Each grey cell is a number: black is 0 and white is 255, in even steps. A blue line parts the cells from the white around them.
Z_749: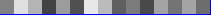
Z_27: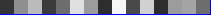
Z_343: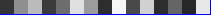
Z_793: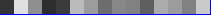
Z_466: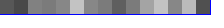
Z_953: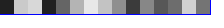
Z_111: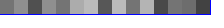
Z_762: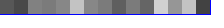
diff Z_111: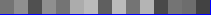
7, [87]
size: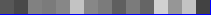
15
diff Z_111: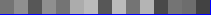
2, [80]
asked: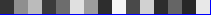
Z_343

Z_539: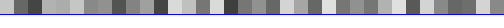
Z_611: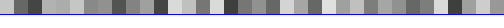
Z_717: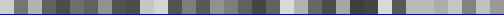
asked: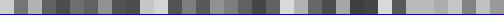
Z_717
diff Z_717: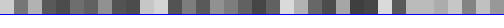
3, [97]
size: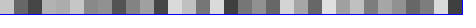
33
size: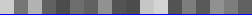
18

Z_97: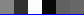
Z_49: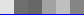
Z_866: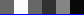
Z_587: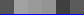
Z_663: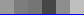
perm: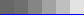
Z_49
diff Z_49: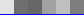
5, [133]
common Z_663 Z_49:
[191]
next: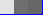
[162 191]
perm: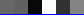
Z_97
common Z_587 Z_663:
[154]
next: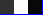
[ 97 103]

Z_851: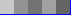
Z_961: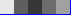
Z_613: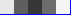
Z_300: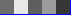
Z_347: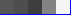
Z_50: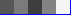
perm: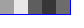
Z_961
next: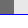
[ 94 155]

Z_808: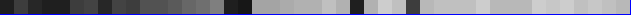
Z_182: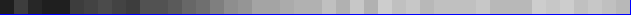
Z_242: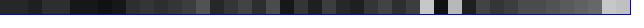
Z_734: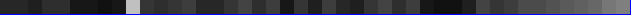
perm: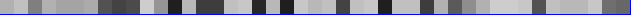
Z_182
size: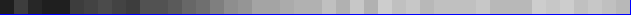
45
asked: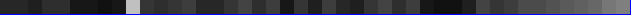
Z_734
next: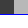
[192 192]
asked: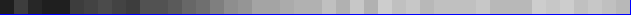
Z_182
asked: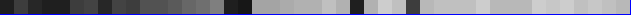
Z_808

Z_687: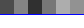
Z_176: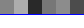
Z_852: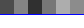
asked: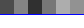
Z_687
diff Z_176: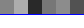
5, [76]
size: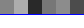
6
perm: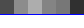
Z_852
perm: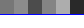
Z_176
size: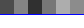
6

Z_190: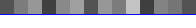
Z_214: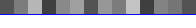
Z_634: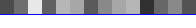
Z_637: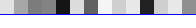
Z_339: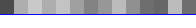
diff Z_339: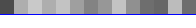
8, [188]
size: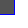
1
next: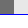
[ 97 182]

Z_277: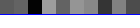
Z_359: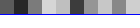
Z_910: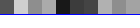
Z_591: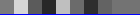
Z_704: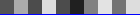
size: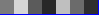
7
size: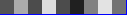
9
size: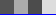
4
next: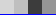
[199 136]
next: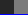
[214 191]
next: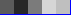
[ 60 149]
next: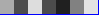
[115 221]

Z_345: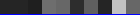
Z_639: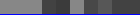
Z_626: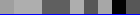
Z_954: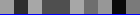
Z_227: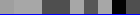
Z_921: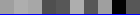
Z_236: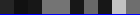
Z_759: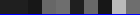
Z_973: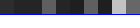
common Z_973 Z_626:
[95]
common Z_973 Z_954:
[45]
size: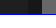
4

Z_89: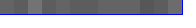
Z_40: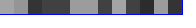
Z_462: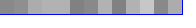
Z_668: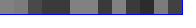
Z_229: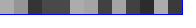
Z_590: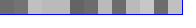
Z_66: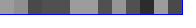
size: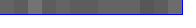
13
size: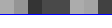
8
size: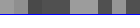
10
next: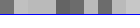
[108 192]

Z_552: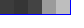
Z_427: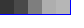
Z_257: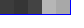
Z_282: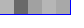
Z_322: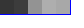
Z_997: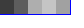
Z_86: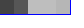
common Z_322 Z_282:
[168]
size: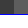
2

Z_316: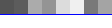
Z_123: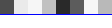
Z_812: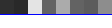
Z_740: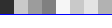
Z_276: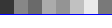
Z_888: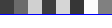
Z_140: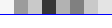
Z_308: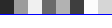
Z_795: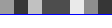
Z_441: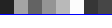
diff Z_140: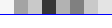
1, [156]
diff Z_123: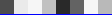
5, [92]
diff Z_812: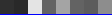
4, [171]
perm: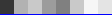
Z_140
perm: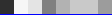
Z_740
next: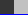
[77 77]

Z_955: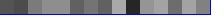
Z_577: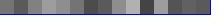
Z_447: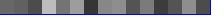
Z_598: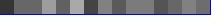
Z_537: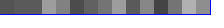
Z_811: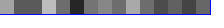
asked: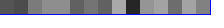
Z_955
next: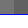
[169  38]
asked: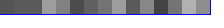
Z_537
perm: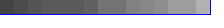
Z_537

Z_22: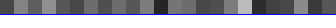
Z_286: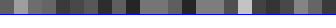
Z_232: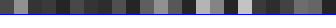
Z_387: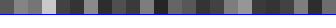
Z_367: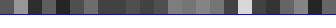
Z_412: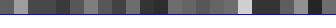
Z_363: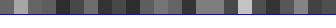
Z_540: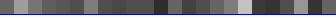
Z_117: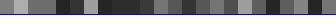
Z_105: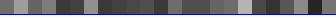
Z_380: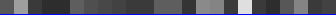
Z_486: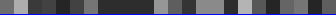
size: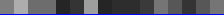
16
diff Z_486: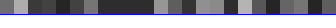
14, [138]
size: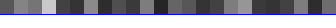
24

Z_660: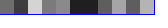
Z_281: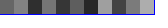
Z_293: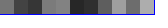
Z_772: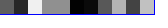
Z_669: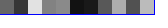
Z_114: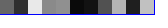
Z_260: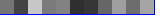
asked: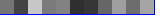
Z_260
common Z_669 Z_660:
[138]
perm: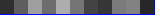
Z_293

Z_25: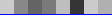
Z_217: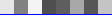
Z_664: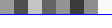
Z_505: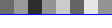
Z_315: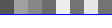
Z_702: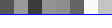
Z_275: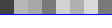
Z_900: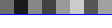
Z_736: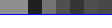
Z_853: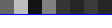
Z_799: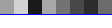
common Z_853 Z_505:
[100]
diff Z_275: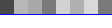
0, [66]
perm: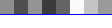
Z_664
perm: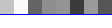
Z_702
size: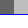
2
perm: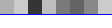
Z_25

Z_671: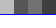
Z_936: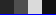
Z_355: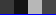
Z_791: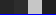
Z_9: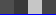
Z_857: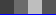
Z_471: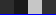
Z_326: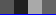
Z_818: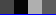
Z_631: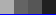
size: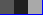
3
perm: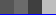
Z_857
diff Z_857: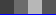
2, [190]
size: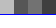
4
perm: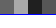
Z_326

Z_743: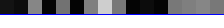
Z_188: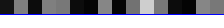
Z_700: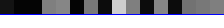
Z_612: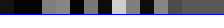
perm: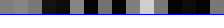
Z_743
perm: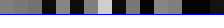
Z_700
